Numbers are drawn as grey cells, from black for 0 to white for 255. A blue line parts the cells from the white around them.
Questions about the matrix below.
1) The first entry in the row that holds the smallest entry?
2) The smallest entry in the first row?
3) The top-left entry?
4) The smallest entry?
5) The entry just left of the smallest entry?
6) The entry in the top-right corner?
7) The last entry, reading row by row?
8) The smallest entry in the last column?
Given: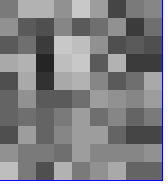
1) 169
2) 69
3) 122
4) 37
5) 178
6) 134
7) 100
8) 59

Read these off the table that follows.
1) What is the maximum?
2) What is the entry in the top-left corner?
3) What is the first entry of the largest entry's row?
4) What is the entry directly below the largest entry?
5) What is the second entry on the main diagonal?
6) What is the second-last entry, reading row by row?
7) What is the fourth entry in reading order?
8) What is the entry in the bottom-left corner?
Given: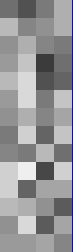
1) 239
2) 111
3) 208
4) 100
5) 133
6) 165
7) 175
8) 154

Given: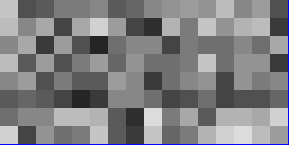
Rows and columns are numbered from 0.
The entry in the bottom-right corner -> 156
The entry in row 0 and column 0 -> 197
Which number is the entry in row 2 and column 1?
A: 168
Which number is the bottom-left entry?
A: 209
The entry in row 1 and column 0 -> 188
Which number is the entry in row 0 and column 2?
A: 90
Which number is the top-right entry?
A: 80
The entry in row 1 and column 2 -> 168
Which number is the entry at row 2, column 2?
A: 58
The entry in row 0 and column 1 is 80
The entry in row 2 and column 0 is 135
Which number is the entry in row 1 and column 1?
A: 135

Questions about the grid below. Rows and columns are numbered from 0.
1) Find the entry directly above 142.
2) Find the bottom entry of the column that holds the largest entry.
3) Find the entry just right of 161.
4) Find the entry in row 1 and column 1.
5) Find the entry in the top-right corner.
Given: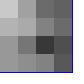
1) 118
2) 152
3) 107
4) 170
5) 97

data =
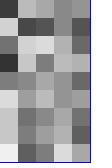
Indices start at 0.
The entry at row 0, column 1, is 187
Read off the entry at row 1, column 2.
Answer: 84
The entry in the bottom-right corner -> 168
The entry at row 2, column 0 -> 114
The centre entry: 168
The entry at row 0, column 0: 60
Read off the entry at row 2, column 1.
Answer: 210
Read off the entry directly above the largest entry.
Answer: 199
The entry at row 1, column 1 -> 72

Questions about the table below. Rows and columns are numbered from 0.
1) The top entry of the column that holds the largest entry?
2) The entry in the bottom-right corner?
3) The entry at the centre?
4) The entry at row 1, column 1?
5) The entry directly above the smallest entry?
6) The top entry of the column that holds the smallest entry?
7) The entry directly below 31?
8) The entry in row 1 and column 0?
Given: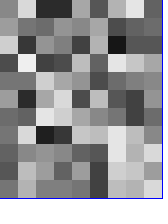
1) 217
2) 217
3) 76
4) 117
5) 76
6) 179
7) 148
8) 157

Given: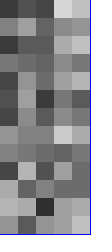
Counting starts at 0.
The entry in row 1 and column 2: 99
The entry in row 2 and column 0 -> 59
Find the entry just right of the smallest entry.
159
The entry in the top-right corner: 192
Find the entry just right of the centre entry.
139
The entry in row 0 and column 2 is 70
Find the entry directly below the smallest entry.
148
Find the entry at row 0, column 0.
59
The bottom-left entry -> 148
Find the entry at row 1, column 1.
159
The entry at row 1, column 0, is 129
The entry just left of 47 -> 171
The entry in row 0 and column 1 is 81
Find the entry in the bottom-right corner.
192
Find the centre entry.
90
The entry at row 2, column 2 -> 90
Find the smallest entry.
47
